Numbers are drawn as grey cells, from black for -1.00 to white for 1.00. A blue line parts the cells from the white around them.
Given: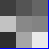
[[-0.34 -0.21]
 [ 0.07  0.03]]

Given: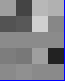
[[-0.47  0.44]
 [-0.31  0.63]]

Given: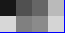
[[-0.37 -0.20]
 [ 0.00  0.09]]

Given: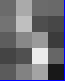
[[ 0.33 -0.16]
 [ 0.50 -0.39]]

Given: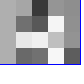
[[ 0.30 -0.55]
 [-0.12 -0.31]]

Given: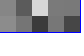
[[-0.29  0.69]
 [-0.08 -0.54]]

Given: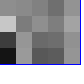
[[ 0.08  0.01]
 [-0.03  0.12]]
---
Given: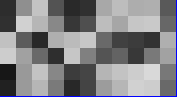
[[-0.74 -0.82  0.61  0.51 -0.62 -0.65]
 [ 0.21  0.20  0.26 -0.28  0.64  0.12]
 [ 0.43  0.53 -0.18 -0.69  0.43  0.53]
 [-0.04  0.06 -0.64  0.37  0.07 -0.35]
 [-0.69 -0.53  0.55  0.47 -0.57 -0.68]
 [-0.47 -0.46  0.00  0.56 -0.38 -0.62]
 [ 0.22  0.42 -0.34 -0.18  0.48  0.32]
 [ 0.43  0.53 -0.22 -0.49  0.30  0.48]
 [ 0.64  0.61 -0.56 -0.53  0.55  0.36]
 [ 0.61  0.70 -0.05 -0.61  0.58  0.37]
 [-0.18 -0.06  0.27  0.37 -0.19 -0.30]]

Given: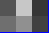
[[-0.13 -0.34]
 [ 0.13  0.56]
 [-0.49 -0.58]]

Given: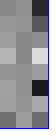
[[-0.13  0.25  0.26  0.15  0.41  0.24  0.18  0.07]
 [ 0.23  0.15  0.14  0.14  0.06  0.06  0.16  0.13]
 [-0.15  0.32 -0.80  0.22  0.72  0.11 -0.31 -0.68]]

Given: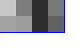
[[ 0.28  0.57]
 [ 0.23 -0.02]
 [-0.65 -0.64]
 [-0.23 -0.06]]

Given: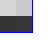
[[-0.60  0.68]
 [-0.57  0.58]]

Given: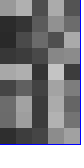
[[-0.64 -0.16 -0.15 -0.46  0.32 -0.57 -0.68 -0.66  0.20]
 [-0.52  0.24  0.27 -0.25  0.37 -0.53 -0.42 -0.59  0.38]
 [-0.46 -0.54 -0.54 -0.48 -0.59 -0.43 -0.16 -0.29 -0.39]
 [ 0.10  0.40  0.34  0.28  0.54  0.06 -0.38  0.14  0.34]
 [ 0.26 -0.10 -0.21 -0.02 -0.53  0.09  0.33 -0.15 -0.35]]

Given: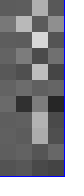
[[-0.35 -0.26 -0.25 -0.26 -0.17 -0.22 -0.31 -0.22 -0.27 -0.06 -0.28]
 [-0.32 -0.23 -0.28 -0.25 -0.62 -0.15 -0.38 -0.03 -0.28  0.45 -0.27]
 [-0.43 -0.33  0.35  0.40 -0.02 -0.25  0.49 -0.41  0.69 -0.29  0.37]
 [-0.47 -0.19 -0.38 -0.42 -0.70 -0.21 -0.46 -0.12 -0.34  0.12 -0.31]]

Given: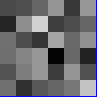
[[-0.12 -0.35 -0.14 -0.12 -0.71 -0.42]
 [-0.62 -0.02  0.04 -0.39  0.11 -0.38]
 [-0.31  0.18  0.18 -0.59  0.63 -0.20]
 [-0.21 -0.53 -0.97  0.29 -0.52  0.17]
 [-0.07  0.17 -0.19 -0.18 -0.39 -0.56]
 [ 0.52 -0.37 -0.74  0.13 -0.20  0.18]]

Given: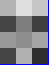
[[-0.46  0.19 -0.46  0.40]
 [ 0.39  0.11 -0.01  0.75]
 [-0.65  0.29 -0.50  0.55]]
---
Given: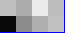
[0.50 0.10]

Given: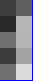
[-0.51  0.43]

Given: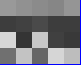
[ 0.20 -0.49  0.57  0.68]

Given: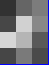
[-0.61  0.64 -0.30]

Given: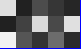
[ 0.75 -0.49 -0.60]

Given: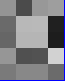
[0.16 0.44 0.42 0.65]
